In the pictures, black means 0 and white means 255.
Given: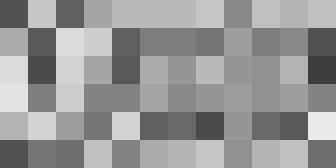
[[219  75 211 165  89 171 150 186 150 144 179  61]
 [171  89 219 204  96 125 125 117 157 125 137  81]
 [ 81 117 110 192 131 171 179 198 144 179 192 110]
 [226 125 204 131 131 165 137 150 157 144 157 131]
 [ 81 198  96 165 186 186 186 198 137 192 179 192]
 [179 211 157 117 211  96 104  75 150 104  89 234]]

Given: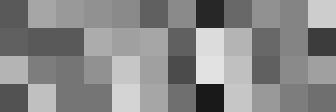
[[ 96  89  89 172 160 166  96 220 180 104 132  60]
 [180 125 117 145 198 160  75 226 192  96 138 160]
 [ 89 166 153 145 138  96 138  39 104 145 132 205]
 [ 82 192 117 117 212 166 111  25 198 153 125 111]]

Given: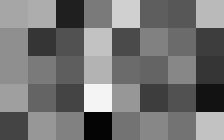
[[143  53  81 194  74 129 107  61]
 [159 100  68 244 151  61  81  18]
 [143 122  94 179 107 100 135  53]
 [ 68 151 129   4 115 135 115 194]
 [166 173  31 122 208  94  87 186]]

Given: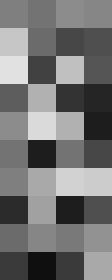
[[ 58  15  58 169]
 [115  29 115  71]
 [225  65 192  85]
 [198 107  71  79]
 [127 115 140 134]
 [107 134 121 146]
 [ 43 161  29  79]
 [127 169 210 204]
 [ 93 177  51  37]
 [140 218 177  29]]

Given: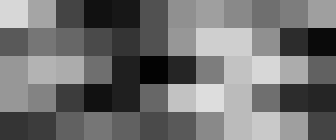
[[ 52  60  97 118  97  74  89 137 187 201 159  68]
 [ 89 118 103  74  52  81 151 207 207 144  44  10]
 [151 131  60  17  31 103 194 221 187 111  44  37]
 [215 165  68  17  23  81 144 159 137 111 125 159]
 [151 179 172 111  31   3  37 125 194 215 172  97]]

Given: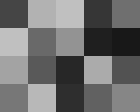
[[163  89  39 171  82]
 [192 105 147  31  24]
 [ 69 178 192  54 111]
 [119 184  46  97 134]]

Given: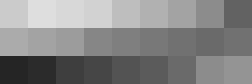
[[ 37  43  62  70  83  91 106 140 148]
 [171 163 156 134 127 120 113 106 113]
 [203 222 216 210 190 177 163 140  98]]
